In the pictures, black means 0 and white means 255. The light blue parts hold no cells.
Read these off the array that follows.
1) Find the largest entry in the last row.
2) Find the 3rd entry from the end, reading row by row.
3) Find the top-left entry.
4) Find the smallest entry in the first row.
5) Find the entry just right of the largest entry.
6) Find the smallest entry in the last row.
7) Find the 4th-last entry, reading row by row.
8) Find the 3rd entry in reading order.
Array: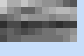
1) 159
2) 114
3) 210
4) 85
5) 172
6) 73
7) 114
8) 172

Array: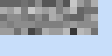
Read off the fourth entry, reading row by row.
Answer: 113
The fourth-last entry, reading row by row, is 54
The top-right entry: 172
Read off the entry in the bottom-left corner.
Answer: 156
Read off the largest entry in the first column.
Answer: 172
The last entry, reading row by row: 113
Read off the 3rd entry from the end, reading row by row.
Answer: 185
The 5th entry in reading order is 101
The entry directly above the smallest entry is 156
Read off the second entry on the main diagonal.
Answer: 156
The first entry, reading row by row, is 101
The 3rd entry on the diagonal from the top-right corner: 101
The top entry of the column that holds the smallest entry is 199
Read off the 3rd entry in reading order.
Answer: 101

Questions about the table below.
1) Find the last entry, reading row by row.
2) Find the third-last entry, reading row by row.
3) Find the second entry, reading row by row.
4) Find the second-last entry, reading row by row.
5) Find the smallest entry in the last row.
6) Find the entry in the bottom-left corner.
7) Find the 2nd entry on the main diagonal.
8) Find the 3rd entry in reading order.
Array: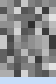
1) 144
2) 97
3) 144
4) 85
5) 71
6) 173
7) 144
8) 97
